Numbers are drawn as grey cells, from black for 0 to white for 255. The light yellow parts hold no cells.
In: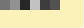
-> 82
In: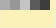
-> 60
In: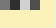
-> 78
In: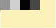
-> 71
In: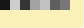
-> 119
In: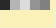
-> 128
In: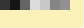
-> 145
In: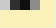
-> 140
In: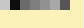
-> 86
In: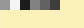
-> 61
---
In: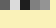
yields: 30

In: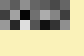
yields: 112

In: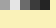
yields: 107

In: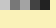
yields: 163

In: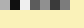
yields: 92

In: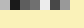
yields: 112
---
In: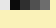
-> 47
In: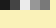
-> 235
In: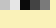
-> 10
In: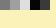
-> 222
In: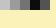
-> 115
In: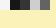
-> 53
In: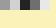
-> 35
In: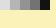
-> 147
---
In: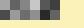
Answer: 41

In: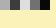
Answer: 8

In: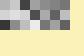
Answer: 54

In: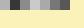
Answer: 55

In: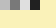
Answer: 33

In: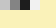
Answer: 29
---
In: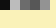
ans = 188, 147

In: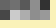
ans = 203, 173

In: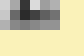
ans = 219, 210

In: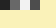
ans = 242, 104

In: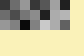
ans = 201, 181

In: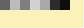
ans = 210, 187

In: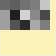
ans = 210, 198
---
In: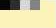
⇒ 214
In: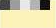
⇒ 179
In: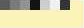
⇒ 240
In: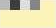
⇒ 221
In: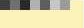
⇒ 198
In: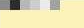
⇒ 234
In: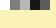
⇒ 23
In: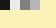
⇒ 127
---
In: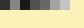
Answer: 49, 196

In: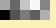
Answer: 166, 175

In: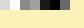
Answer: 217, 105

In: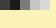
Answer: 61, 216

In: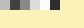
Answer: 188, 46

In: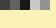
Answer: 63, 146
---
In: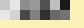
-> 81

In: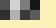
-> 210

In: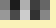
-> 175

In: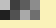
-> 62

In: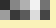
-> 176

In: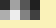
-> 162

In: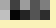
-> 156

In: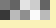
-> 227

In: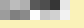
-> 78
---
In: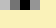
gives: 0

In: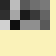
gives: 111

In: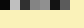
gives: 19

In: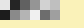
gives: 210

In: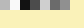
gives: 107

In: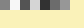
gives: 108

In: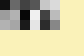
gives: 199

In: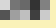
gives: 51
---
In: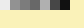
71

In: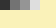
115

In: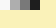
121

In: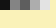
94

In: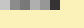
121

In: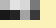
36

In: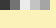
115

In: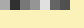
80

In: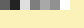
96
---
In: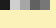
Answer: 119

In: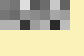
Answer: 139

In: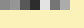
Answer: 138

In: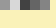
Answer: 132

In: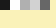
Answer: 176

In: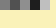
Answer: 125
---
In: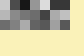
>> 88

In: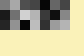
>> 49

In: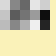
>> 176

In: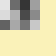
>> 168

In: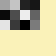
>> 57

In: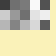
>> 182

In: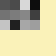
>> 32

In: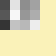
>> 194
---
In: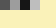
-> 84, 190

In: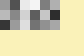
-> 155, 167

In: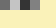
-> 109, 129

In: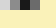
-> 214, 107

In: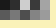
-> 25, 155

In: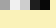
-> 163, 7

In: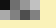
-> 16, 129

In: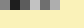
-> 131, 174

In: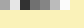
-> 166, 251

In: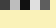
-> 62, 94
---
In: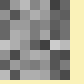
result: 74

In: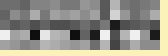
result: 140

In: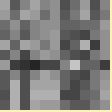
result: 144

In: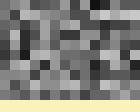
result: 121

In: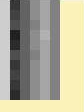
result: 129

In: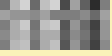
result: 138

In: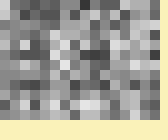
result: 114

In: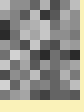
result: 88

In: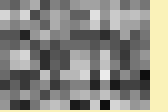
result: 162
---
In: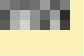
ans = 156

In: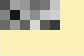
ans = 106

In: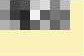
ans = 218

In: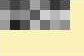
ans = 112

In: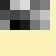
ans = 218

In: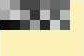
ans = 123
